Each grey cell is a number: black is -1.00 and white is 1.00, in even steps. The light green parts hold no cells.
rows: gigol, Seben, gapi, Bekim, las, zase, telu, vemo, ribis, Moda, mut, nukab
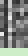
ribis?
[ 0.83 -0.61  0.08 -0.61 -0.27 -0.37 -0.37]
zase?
[-0.15 -0.49  0.21 -0.37  0.34 -0.03  0.21]
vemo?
[-0.49 -0.49  0.71  0.08 -0.27 -0.15 -0.27]
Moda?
[-0.15 -0.49  0.58 -0.27 -0.15 -0.15  0.08]

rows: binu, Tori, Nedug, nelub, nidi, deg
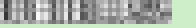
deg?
[ 0.37  0.25  0.37  0.14  0.01  0.37  0.49  0.14  0.25  0.49  0.25  0.49
  0.01 -0.09  0.14 -0.09  0.49 -0.09  0.25  0.14  0.01  0.14 -0.09 -0.09
  0.25  0.25  0.25  0.01  0.01  0.25 -0.09  0.49  0.37  0.37 -0.09  0.01
  0.25  0.01 -0.09  0.25  0.25  0.25  0.62]
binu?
[ 0.37 -0.45 -0.09  0.49  0.14  0.37 -0.22  0.14  0.14  0.72  0.37  0.49
  0.01 -0.22  0.37  0.01  0.62 -0.22  0.37  0.62 -0.22  0.14  0.14  0.01
  0.37  0.37  0.49  0.14  0.37  0.14  0.49  0.62  0.14  0.37  0.37  0.01
  0.01 -0.22  0.14 -0.09  0.37  0.25  0.37]

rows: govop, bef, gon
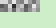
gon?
[ 0.01 -0.09  0.46 -0.19  0.46  0.23 -0.19  0.13  0.46  0.13]

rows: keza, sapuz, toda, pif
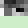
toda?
[ 0.93 -0.17 -0.17  0.50 -0.99 -0.86 -0.06]
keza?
[ 0.50 -0.62 -0.62 -0.73 -0.39 -0.39 -0.17]

